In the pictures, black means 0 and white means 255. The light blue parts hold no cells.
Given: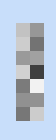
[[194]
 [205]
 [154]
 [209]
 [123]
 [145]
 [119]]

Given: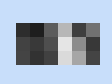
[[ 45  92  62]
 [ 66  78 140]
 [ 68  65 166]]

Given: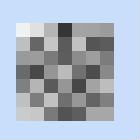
[[241 181 163 155]
 [191 197 193  92]
 [154 123 140 124]
 [106 149 113 137]
 [128  90  71 189]
 [192 193 151 128]
 [203 122  94 167]]

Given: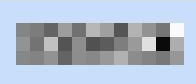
[[133 100 113 159 179 118]
 [147 193 142  92 154  10]
 [135 146 141 152 140 120]]

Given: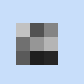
[[194 132]
 [112 181]
 [ 90  37]]

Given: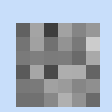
[[ 97  62 133]
 [116 113 121]
 [122 123 106]
 [ 90  73 173]
 [120 161 134]
 [112 136 146]]
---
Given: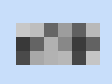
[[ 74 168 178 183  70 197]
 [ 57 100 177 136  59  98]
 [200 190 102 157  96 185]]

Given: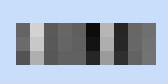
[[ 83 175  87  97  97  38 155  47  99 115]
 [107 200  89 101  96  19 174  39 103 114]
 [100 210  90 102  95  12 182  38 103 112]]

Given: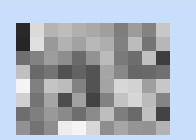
[[145 115 141 237 244 215 142 166 148 147 178]
 [110 127 153 138 110 139 190 126 106 192  67]
 [208 116 165  77 161  67 130 195 214 187 132]
 [244 128 196 188 130  83 164 215 210 159 199]
 [192 105 116  81  99  83 166 136 103 105 112]
 [111 130 157 142 106 146 187 122 109 192  62]
 [ 38 224 153 178 162 184 174 129 188 116 183]
 [ 41 218 180 189 176 169 159 126 156 131 199]]

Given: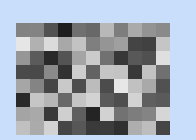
[[192 171 211  70  87  58  60  48 174 189  69]
 [164 169  57 207  95  36 210 114 125 132 214]
 [ 41 198 182 104 196 211  90  78 211  95  90]
 [166 132  69 201  77 188  76 231 193 169  81]
 [ 74  73 138  50 206  99 197 195  56 194 112]
 [150  91  41  84 165 203 113  55  88  80 223]
 [230 177 219 168 195 127 149 159  68  65 197]
 [130 131  82  30 112 104 184 125 170 147 138]]

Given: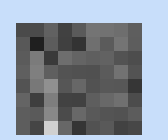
[[ 93  69 208 103  53  82  89  66  71]
 [ 93  90 136  75 104  89  84  82  92]
 [100  62 126  66  65  94 104 112  76]
 [ 83 120 144  86 103  82  88  87  54]
 [ 95 127  95  83  81  80  91 114  83]
 [ 91 123  58 110 100  95  98  83  77]
 [ 88  31  92  64  51 111  91 116  93]
 [ 74  75  97  65  90 116 114 110  94]]

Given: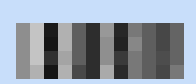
[[142 177  21 177  72  45 170  42 120  94  71 120]
 [142 196  48 164  95  45 143  58 120  94  77 100]
 [142 196  21 177  95  45 143  34 135  94  71 100]
 [142 196  26 177  95  45 152  39 120  94  71 100]]
